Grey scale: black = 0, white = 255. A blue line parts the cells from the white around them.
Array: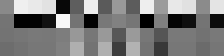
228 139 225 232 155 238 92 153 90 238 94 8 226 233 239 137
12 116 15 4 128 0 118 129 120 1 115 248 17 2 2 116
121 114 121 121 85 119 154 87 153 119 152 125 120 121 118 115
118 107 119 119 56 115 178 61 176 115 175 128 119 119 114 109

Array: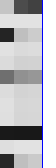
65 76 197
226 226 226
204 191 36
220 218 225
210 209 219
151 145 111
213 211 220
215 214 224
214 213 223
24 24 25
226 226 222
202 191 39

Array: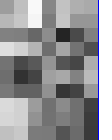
170 175 194 135 249 191 157
150 150 197 124 245 198 183
128 74 36 141 103 127 129
79 115 166 110 180 209 222
173 70 84 148 89 73 115
186 130 168 160 68 50 110
153 67 54 145 98 98 120
64 112 139 113 156 209 218
59 112 126 114 146 209 214
58 107 84 122 123 200 192

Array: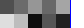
165 104 150 107 79
33 86 14 189 222

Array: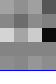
86 160 144 162
128 139 109 135
11 204 165 212
132 132 132 132
141 150 136 141

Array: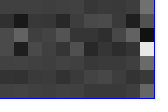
112 61 57 58 55 65 64 62 64 64 64
81 31 58 75 73 61 40 54 56 25 48
17 98 71 46 53 53 83 67 63 98 74
232 52 44 53 40 80 53 64 73 30 74
106 63 58 58 56 64 66 62 64 66 65
57 51 61 71 67 58 50 59 58 50 51
102 62 57 57 57 64 65 62 64 67 65

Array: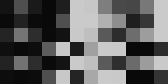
202 120 71 73 126 199 202 30 9 26 79 19
202 55 31 142 177 202 202 79 9 11 34 10
202 157 109 44 89 191 201 18 10 45 117 36
44 9 9 201 202 160 27 200 93 13 10 15
202 156 107 46 90 191 202 19 10 45 115 35
52 9 9 201 202 168 36 200 79 12 10 13

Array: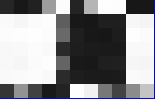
23 23 253 254 181 36 252 157 33 24 38
244 247 31 31 23 24 94 253 251 246 250
251 254 29 23 24 31 105 252 254 253 252
249 249 26 26 27 30 42 249 252 249 248
245 246 32 31 24 25 100 253 251 246 248
248 250 27 26 27 30 43 249 252 250 249
196 139 67 120 241 253 35 25 65 147 53

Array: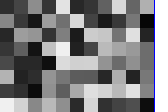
176 101 216 97 53 40 227 53 141 69 46
6 119 56 25 67 216 112 158 22 57 135
36 224 116 198 204 27 127 52 149 157 39
109 153 166 186 70 33 240 193 19 95 54
109 144 107 147 209 208 219 15 40 40 73
120 35 174 39 91 92 118 148 45 34 179
132 225 185 211 222 169 94 144 11 47 61
13 79 67 49 213 42 143 185 136 210 240
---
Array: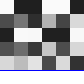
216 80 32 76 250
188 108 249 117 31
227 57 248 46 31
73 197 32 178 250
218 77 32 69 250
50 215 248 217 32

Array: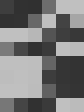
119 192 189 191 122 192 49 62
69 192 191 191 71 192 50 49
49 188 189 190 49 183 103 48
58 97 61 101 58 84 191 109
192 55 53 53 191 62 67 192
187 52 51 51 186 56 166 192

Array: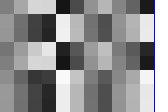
152 153 142 127 117 150 152 127
113 114 101 167 156 110 112 167
66 67 54 214 202 64 65 214
37 39 60 213 230 36 40 213
237 237 249 21 33 240 238 21
183 183 196 75 87 186 184 75
114 113 125 146 156 116 114 146
78 78 89 182 191 80 78 182
147 148 136 132 122 144 147 132
179 180 169 99 90 177 180 99
232 231 244 26 39 234 233 26

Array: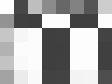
163 195 178 198 147 254
235 249 252 246 64 71
249 252 252 252 63 190
66 63 63 63 253 139
67 64 63 64 253 103
243 253 253 253 63 130
244 253 253 253 63 85
78 64 64 67 253 205

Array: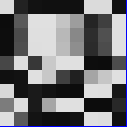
223 124 216 16 71 13 13 12 220
89 222 18 18 221 78 75 89 34
19 26 26 224 55 222 223 224 18
14 166 18 199 201 223 223 224 16
13 224 13 64 224 187 184 196 16
18 224 12 32 224 142 136 157 16
223 12 223 165 13 43 45 36 219
221 12 222 198 12 76 80 63 219
16 40 23 224 76 224 224 224 17

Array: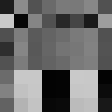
98 130 107 82 46 80 201 29
179 193 200 124 134 126 7 140
195 199 200 90 88 90 133 82
8 3 3 99 102 100 81 106
10 4 4 106 116 108 40 122
187 198 201 122 119 122 69 121
191 199 200 127 130 128 26 135
24 11 3 81 83 81 158 81
